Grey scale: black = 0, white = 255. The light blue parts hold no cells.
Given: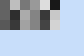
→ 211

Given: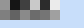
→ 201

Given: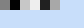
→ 199

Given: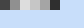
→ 198

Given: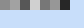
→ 162

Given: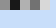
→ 177
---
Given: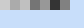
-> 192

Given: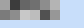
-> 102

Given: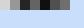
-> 37

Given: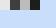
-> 188

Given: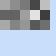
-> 121

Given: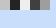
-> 238

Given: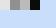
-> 187

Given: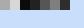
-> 11

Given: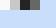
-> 36

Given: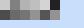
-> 179
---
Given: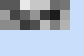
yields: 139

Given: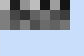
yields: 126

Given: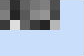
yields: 57

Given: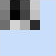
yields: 110

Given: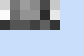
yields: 52

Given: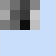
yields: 122

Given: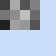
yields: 33

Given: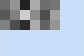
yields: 128

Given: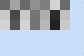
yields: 211

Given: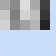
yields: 209
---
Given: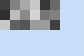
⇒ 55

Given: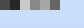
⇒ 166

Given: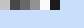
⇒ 250

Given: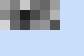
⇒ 103

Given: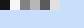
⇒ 91

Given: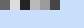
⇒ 155

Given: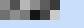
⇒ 93
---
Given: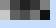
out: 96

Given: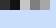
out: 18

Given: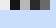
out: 21

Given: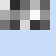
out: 67

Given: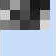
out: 114

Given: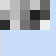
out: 207

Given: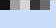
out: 159
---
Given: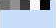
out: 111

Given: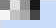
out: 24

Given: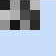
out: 53

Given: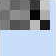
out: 122

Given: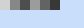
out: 135

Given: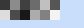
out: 75
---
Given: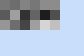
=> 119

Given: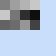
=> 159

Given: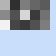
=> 125

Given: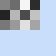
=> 108

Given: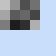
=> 145

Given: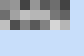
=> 89

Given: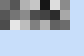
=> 22
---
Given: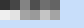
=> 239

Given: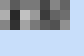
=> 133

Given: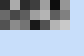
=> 82

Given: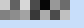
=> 129

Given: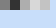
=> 127

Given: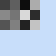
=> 84

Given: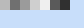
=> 186
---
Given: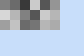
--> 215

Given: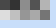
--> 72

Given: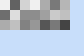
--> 110

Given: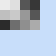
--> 191

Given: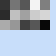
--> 43

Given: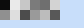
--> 12
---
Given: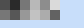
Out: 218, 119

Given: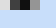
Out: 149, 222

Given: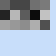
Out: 122, 162

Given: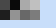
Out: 192, 30

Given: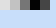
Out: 69, 224

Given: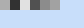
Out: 162, 174

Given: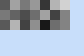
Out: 210, 89

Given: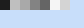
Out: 212, 29

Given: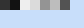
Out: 83, 50
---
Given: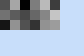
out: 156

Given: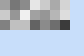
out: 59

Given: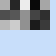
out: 58

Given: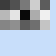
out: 196

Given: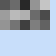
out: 98

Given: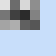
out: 86

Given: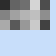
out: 65

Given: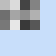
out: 87

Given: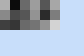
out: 211
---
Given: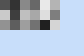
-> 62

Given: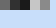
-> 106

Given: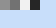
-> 144

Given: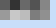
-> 93

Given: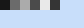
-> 75

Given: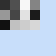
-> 47

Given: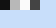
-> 184
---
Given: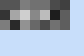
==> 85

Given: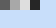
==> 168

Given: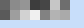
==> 139

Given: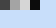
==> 164

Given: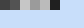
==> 83

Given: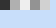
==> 176
